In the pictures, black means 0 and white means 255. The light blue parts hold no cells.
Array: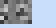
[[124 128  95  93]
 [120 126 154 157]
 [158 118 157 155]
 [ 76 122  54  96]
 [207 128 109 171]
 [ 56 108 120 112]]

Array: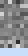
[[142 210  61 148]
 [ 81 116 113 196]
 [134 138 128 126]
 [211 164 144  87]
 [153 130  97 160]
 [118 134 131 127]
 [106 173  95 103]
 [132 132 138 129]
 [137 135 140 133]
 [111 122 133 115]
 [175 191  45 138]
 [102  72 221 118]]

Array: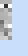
[[177 178]
 [246 253]
 [167 149]
 [178 204]
 [176 185]
 [114 184]
 [145 251]
 [159 165]
 [192 209]
 [203 153]]

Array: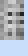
[[146 199 150]
 [157 153 172]
 [149 203 187]
 [189  61 102]
 [141 214 172]
 [168  99 128]
 [132 216 165]
 [151 160 123]
 [164 103 111]
 [152 178 155]]

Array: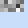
[[184 217 146]
 [158 150  55]
 [174 118 244]]

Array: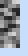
[[124 125 212]
 [ 31 147 112]
 [155 109  39]
 [ 62 177  34]
 [122  36 149]
 [163  94 201]
 [175  42  98]
 [ 51  88 152]
 [ 87 189 148]
 [138 125 137]
 [ 82 152  97]
 [122 213  56]]

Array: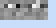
[[152 128 134 133 128 139]
 [167 245  16 112 240  60]
 [133 147 127 164 157 127]
 [143 150 175 128 144 144]
 [132 148 155 159 155 142]]
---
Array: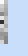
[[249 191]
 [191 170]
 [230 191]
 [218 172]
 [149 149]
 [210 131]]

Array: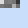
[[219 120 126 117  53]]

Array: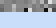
[[150 133 134 121 133 134 123 138 160 134 181 105 225 165]
 [103 132 133 170 131 133  23 220 122 132 134  15 204  74]]

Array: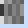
[[218 139 155 105 120  98]
 [ 55 129  95 130 109 148]
 [218 139 155 105 120  98]]

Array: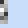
[[ 52 202]
 [253 162]
 [101 137]]

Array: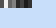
[[ 81 242 101 129  41  67  28  50]]
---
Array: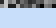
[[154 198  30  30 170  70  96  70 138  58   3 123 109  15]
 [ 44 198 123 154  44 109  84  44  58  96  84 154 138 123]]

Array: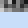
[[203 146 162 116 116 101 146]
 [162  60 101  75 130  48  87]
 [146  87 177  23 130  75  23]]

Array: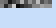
[[133  39 105 204   9  39  64  79 133 133 164 149 149]
 [117 105  23  64  93 176  79 149 105 188  79 117  93]]

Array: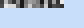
[[ 77 233 217 217 105  26 133 203 119 133  77 203  38  77  65  50]
 [ 65 190 105  50 133  26 119 160 146 119  26 176  50 160  50 233]]

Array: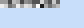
[[237 212 115 143 237 171 225 212 129 251  29 171 115 156 187]
 [156 156  72 187 171  72 143 129  84  84 212 129  84 200 100]]

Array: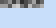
[[161 161  91 188 204 120  76 188 120 134 175]
 [ 91 104 146  62 134  46  76 104 161  62 104]]

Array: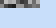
[[138  70  43  29 151 151  82  96 123 109]
 [ 82 192 166 178  96  56  70 178 109 178]]
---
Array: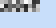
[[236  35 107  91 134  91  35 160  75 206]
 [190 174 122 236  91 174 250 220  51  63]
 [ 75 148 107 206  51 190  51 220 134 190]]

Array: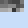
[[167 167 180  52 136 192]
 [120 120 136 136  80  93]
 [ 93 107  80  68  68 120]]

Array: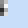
[[142 197]
 [126 248]
 [ 95 223]
 [ 43 173]]

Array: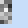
[[213 107 107]
 [201 160 176]
 [176 188 120]
 [132 244  91]
 [120 148  47]
 [ 75 132 201]]

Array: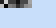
[[194   2 126 113  48  89 140 152]
 [ 33 209  62  62  17  74  74 164]]

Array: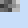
[[140  98  82 154 211]
 [110  98  70 183 183]
 [ 55  82 125 140 169]]

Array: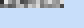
[[104 132  91 104 175 189 120 202 175 217 120 147 132 147 160  75]
 [ 46 229 160 120 189  75  91 132 147 202 132 175 217 160 147 217]]

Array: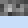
[[121 121  92 108  92  79  66]
 [108 121  54  79  92 108  79]
 [ 79 150 190 121 135 150  92]
 [ 66 135 162 121  66 135 108]]

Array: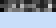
[[ 75  75 101 169  47 182 101 115 131  47  34  47 209  62]
 [ 19  47  87  87  62 101  34  34  75  75  34  62 115  34]
 [  4  87 144 115 115 131  62  47  87 131  62 115 144  19]]
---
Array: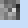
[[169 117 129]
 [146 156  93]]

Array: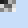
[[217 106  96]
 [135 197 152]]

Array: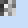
[[ 44 240 162]
 [ 62 134 173]]

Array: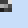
[[174 152  77]
 [ 28  68  56]]

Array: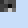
[[ 63  57  13]
 [ 63  98 201]]

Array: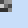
[[202 114  73]
 [ 48  49 138]]
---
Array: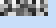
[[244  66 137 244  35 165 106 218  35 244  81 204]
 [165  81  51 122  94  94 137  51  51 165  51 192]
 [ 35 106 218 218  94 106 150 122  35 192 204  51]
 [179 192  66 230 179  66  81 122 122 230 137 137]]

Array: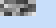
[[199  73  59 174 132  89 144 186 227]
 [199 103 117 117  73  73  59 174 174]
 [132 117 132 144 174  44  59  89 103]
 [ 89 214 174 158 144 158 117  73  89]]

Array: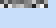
[[230  47 230 156 184 199 141 129  31 184 246  60]
 [ 75 168  87 129 115 101 129 141 199 101  75 168]]

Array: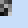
[[114  26 146]
 [ 11  40 199]
 [146  82  52]
 [ 68 175 130]]

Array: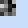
[[107  94  23 133]
 [ 65 107  11 179]
 [ 49 133  81 121]
 [207 149  37  11]]

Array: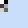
[[248   2]
 [210 101]
 [ 61 171]]
